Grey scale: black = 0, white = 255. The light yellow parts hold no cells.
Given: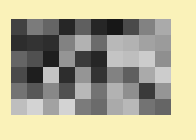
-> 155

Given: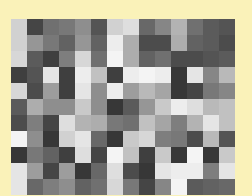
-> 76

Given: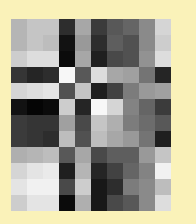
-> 205

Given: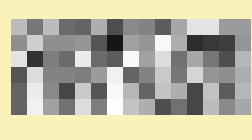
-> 149

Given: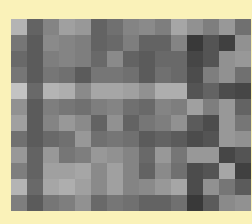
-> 145

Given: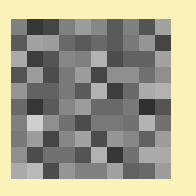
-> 69

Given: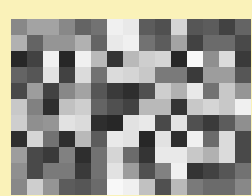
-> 73
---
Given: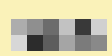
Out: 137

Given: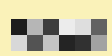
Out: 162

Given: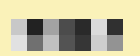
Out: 147

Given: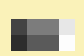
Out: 253

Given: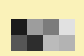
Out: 179

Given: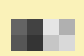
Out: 217

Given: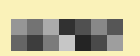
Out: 158
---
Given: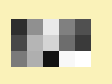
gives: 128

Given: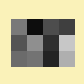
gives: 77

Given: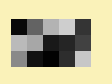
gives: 206

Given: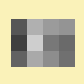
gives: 155

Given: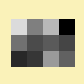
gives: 184

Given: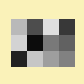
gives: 223

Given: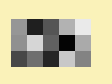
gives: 178
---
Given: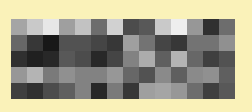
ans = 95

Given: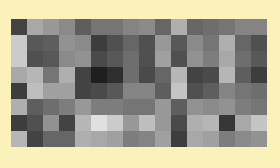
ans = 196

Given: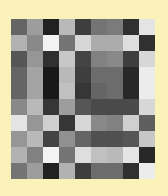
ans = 40

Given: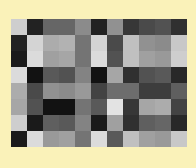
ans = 40

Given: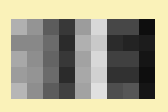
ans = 14
